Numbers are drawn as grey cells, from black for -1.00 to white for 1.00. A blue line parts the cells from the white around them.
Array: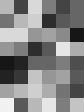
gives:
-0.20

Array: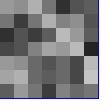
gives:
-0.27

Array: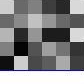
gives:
0.70

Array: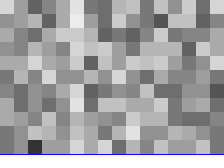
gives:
0.67

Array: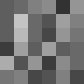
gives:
0.17

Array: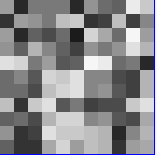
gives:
0.58

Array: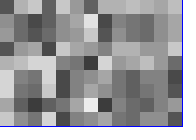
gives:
0.49
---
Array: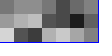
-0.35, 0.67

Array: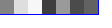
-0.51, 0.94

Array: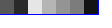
0.42, 0.80

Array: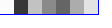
0.08, 0.97

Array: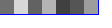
0.41, 0.69

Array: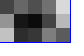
-0.91, 0.70

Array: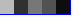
-0.07, 0.47
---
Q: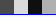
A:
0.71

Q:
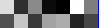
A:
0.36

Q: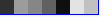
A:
-0.88

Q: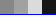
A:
0.26

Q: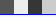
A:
0.86

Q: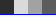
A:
0.71

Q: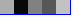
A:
0.01

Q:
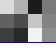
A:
-0.69

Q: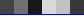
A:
0.70

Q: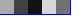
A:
-0.86
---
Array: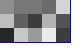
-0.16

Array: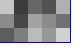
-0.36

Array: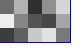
0.13

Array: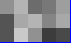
-0.06

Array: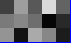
0.71

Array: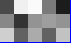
-0.04

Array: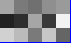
0.12

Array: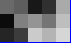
-0.62

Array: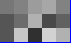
0.31

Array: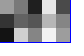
0.80
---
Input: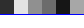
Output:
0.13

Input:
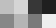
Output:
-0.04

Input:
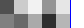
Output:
0.33

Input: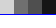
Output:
-0.38

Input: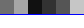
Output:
-0.87

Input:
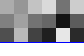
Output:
-0.48

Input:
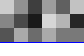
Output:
-0.15

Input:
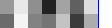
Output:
0.02

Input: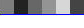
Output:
-0.19

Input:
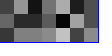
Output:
0.00
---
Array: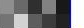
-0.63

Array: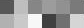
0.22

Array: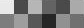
-0.22

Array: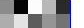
0.98

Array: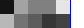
0.00

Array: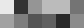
0.47

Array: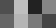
0.50

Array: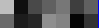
-0.07

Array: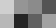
0.17

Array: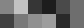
-0.77
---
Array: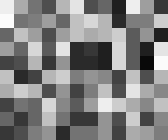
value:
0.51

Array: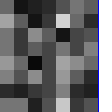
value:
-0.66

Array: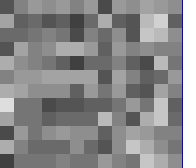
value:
0.02

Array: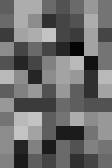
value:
0.19

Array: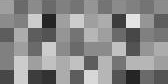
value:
0.35

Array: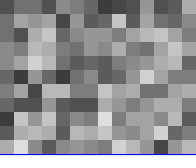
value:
-0.29

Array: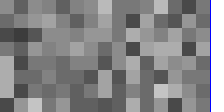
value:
-0.06

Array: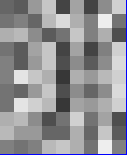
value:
-0.39
